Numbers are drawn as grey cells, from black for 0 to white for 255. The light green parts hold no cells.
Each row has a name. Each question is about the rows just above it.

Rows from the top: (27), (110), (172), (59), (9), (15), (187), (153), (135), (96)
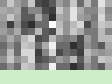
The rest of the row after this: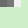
[107 107  47  75 146 121  91 170]
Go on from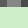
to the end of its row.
[ 62 199 158 227 170 134 134 199 134]
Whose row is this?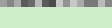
(9)
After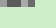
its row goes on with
[ 47 170 158 227 158 146 121 215 146]

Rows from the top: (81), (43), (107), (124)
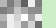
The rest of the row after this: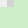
[254 168 239]
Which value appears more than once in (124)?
[156]

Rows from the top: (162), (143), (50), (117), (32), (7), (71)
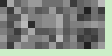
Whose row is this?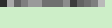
(162)
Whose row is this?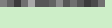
(32)
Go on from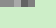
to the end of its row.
[127 140 154 140]
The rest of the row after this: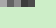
[112  99]
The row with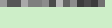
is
(7)

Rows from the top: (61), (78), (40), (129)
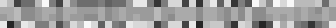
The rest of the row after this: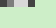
[232  38 186 200 200 125  53 216 200  97  38  81 232 170 216 125 109  53
 109 140 232]
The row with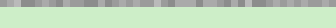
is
(40)
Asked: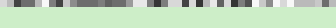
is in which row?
(61)
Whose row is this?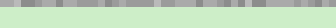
(78)
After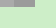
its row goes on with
[170 140 155 170 155 155 155 155 186 155 155 170 170 170 140 170 170 155
 140 170 140 186 140 140 170 170 170 170 155 170 155 140 170 155]

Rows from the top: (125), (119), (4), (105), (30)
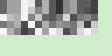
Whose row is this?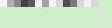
(30)
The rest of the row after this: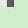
[175  91  51 135 162  91  91  66]
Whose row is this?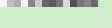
(4)
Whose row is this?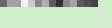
(119)

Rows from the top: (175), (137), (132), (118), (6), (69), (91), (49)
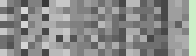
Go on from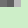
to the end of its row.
[158 112 128 128 112 128 128 158  96 144  96 172]
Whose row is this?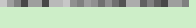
(6)
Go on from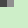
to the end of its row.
[144  71 185 185 199 144 128 158 158 112 144 112  83 185 172  96 128  83
  83 144 172 144]
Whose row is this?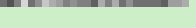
(91)

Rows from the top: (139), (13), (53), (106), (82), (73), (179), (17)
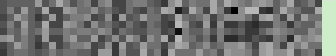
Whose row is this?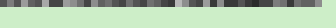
(106)
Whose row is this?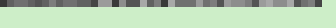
(17)
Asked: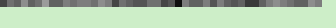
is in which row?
(82)

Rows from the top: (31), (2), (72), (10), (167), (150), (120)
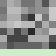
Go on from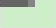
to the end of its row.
[53]
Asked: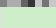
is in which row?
(72)
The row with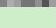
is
(31)
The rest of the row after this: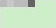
[173 131]
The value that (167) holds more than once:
[144]

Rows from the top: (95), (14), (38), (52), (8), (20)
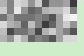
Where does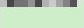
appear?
(8)
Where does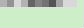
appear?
(20)
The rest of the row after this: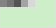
[216]

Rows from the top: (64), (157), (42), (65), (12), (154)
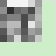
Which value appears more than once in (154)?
[129]
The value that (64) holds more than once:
[244]
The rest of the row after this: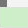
[215 160]

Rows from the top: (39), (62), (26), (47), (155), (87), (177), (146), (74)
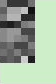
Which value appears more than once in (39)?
[54]
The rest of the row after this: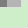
[42 42]
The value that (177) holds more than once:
[70]

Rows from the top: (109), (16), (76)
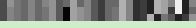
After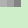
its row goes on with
[239  34 132]
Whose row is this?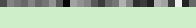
(16)
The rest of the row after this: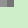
[104 132 104 132 146  89 104 162 104 132  89  60 104 104 177 132  47  60
  34 177 162 132 239  34 132]

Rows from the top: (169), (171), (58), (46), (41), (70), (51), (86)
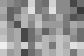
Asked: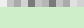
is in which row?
(51)
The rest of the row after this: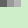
[154 182 122 138 170 122  83  98]
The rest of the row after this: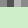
[196 154 154 154 122 170 154]
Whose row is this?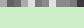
(171)
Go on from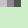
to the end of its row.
[182 138 196 154 154 154 122 170 154]

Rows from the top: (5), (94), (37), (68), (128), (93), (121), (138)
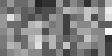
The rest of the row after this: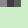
[121  93  63 136  63]
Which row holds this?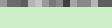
(68)
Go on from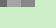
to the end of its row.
[249]
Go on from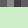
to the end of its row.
[121  93  63 136  63]
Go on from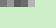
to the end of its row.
[212 152 181 121  93 121 107 196 152 136  49]
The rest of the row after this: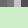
[136 224]

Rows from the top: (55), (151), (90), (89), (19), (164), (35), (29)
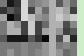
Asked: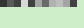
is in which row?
(151)
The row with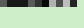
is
(164)
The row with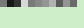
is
(55)
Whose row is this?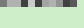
(19)
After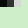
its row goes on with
[189 148 135 177 203 177 203]
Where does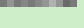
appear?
(29)
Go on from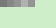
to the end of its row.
[106 121]

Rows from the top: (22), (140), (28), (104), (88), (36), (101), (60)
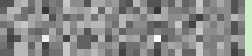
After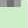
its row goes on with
[ 99 126 126 126  99 126 113 113 156 113 140 199 140 140 156 126  83 113]
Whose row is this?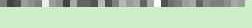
(36)
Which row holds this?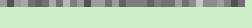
(88)

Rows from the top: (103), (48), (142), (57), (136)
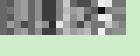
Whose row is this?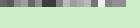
(136)
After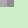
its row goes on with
[ 46 228 170 130  75 157 116 116 200 157 130]
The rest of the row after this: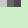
[ 75 130 240 228 116 116]
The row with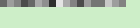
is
(57)

